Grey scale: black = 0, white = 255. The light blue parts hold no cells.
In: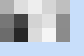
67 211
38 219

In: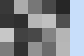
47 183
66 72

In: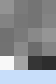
119 116
122 137

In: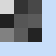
86 91
92 35

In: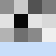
8 228
111 137

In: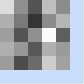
122 52
84 144

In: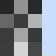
60 179
164 57

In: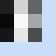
248 166
230 76

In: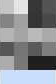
161 52
165 186
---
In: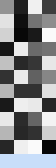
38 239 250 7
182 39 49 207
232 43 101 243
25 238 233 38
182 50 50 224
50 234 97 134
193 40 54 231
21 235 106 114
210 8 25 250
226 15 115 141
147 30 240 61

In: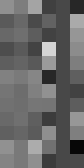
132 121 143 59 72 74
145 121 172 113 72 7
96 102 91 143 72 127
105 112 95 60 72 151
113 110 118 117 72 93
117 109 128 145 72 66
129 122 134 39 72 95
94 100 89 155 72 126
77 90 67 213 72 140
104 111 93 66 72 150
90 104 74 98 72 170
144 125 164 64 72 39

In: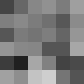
161 142 195 206 117 84
60 32 167 129 67 74
149 136 134 85 85 167
86 123 116 126 101 150
127 137 124 112 87 139
69 103 135 145 124 159

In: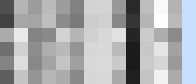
94 196 149 182 172 137 215 216 170 32 196 241 171
131 221 137 163 196 160 216 218 202 26 203 214 154
112 208 142 174 185 148 215 217 186 27 200 229 162
171 233 131 138 210 181 208 216 225 37 203 173 139
66 167 165 190 139 122 205 208 135 53 181 254 186
79 181 156 186 157 129 211 212 153 41 189 249 179

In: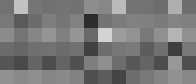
144 137 143 133 138 130 79 93 68 109 120 132 145 135
85 73 100 77 99 80 126 143 109 87 100 77 152 79
108 102 112 114 108 113 65 110 119 123 93 112 62 120
140 116 134 149 128 149 105 211 156 146 120 144 180 145
120 90 108 126 117 129 44 115 124 129 128 123 131 128
114 194 117 113 115 113 142 135 186 115 114 109 175 110

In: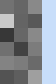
83 94 159
131 124 106
112 66 124
55 103 137
201 100 88
114 102 137

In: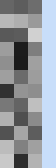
201 45 179
188 129 160
82 166 93
177 79 139
120 100 191
49 148 142
159 107 157
143 27 160
157 28 126
89 92 209
184 175 154
102 93 109

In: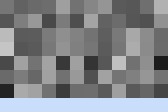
35 170 162 113 59 109 110 90 159 89 102 69
106 124 103 161 113 153 80 162 116 128 150 115
73 161 115 163 56 160 52 87 192 113 143 28
197 86 90 120 147 128 118 91 118 172 139 107
187 91 92 123 143 130 115 94 121 168 140 106
85 126 152 73 123 78 164 98 108 86 81 145
118 98 106 109 159 114 134 149 90 87 111 178

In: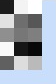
96 221 186
250 22 8
143 119 127
225 110 87
28 243 255
